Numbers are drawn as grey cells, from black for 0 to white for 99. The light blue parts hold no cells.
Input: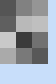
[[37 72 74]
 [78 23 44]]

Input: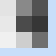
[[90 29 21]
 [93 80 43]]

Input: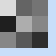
[[12 67 52]
 [52 34 18]]

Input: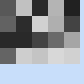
[[38 17 81]
 [16 16 26]]

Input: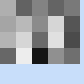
[[64 72 54]
 [70 83 41]]

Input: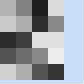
[[78 67 18]
 [17 24 87]]

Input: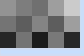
[[45 36 51]
 [15 45 10]]

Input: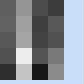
[[38 62 25]
 [34 64 26]]
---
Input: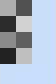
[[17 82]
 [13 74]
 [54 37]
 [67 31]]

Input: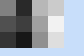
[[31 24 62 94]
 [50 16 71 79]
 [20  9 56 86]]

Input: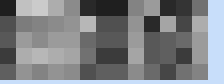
[[12 75 79 67 54 16 12 12 51 60 16 20 44]
 [23 67 71 67 64 44 23 23 64 34 37 23 60]
 [34 60 54 60 60 41 34 34 60 34 37 41 60]
 [37 57 51 57 54 31 37 37 54 41 27 44 51]
 [31 48 51 54 57 71 31 31 57 16 64 27 67]]

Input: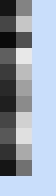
[[37 90]
 [34 87]
 [27 81]
 [27 77]
 [23 73]
 [19 66]
 [16 62]
 [12 54]
 [ 8 51]
 [ 8 44]
 [ 4 31]]

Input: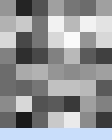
[[54 84 32 35 22 62 50]
 [69 78 46 94 72 94 88]
 [42 66 69 58 54 58 62]
 [42 39 46 75 75 72 35]
 [84 28 46 84 97 58 84]
 [50 18 28 50 72 35 25]
 [58 14 32 62 46 42 62]
 [39 10 39 78 91 54 22]]

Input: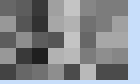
[[36 55 36 33 76 40 65 65]
 [26 40 44 55 29 72 29 29]
 [40 36 22 62 76 52 48 48]
 [59 33 19 65 69 44 48 62]
 [59 22 12 69 72 48 55 52]]

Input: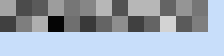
[[25 49 68  2 43 22 39 55 25 39 82 35 49]
 [64 29 35 61 46 52 71 32 71 71 39 58 46]]

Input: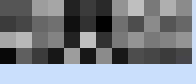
[[64 71 43 51 13 74 19 47 57 47 51 57]
 [ 3 37 23  9 61  9 54  9 30 27 23 27]
 [33 33 61 64 13 23 16 57 74 47 68 54]
 [23 27 40 43  6 19  0 43 30 54 33 40]]
